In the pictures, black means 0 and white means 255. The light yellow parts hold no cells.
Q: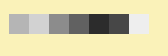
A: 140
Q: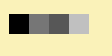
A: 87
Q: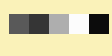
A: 174
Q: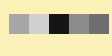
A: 21
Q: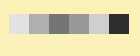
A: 116
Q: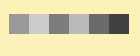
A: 125
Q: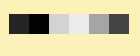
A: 211
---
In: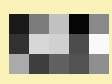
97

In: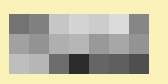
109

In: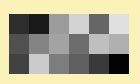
125

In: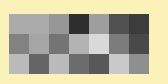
186

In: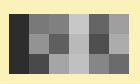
165

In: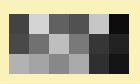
136

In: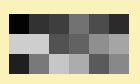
198

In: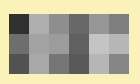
118

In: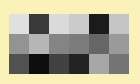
65

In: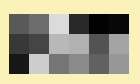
117
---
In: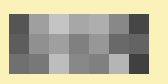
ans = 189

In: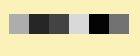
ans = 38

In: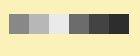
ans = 183

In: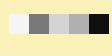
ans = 245

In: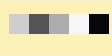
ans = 206

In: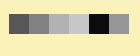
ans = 129

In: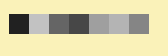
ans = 101

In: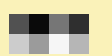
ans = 47

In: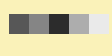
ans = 87

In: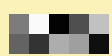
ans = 99
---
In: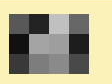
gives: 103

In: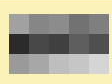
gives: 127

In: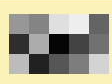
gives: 100

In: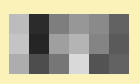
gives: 98

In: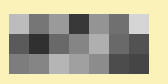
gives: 213

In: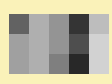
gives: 189
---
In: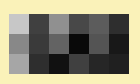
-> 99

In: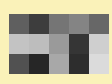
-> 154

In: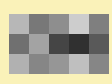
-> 69

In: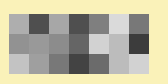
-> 140

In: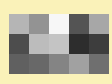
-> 196

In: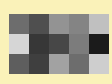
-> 71
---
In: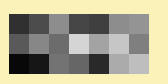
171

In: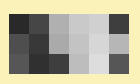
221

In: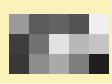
126

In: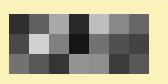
59

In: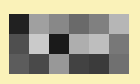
59

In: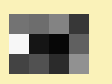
43

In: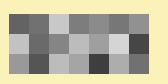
173

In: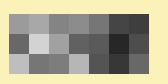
55
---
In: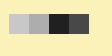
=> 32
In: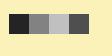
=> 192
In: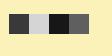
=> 23
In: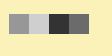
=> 51
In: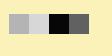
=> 7
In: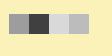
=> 217
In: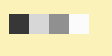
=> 144
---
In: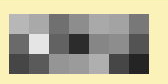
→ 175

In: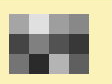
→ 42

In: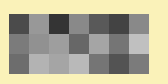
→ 117

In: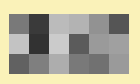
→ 121

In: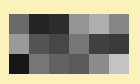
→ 90

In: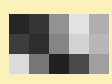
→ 32

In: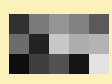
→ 82
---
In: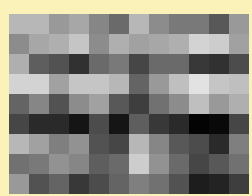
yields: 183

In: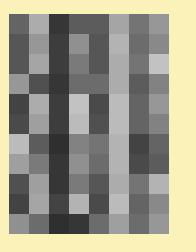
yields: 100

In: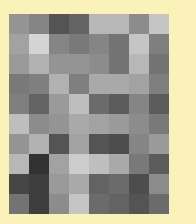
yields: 148

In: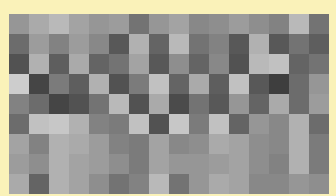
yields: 150

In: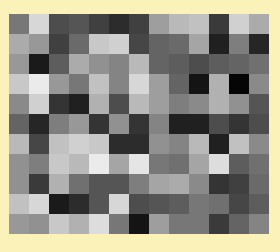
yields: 119

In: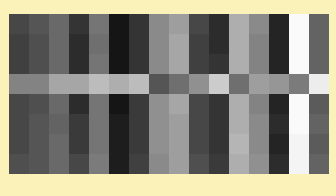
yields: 71

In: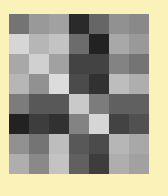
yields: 116
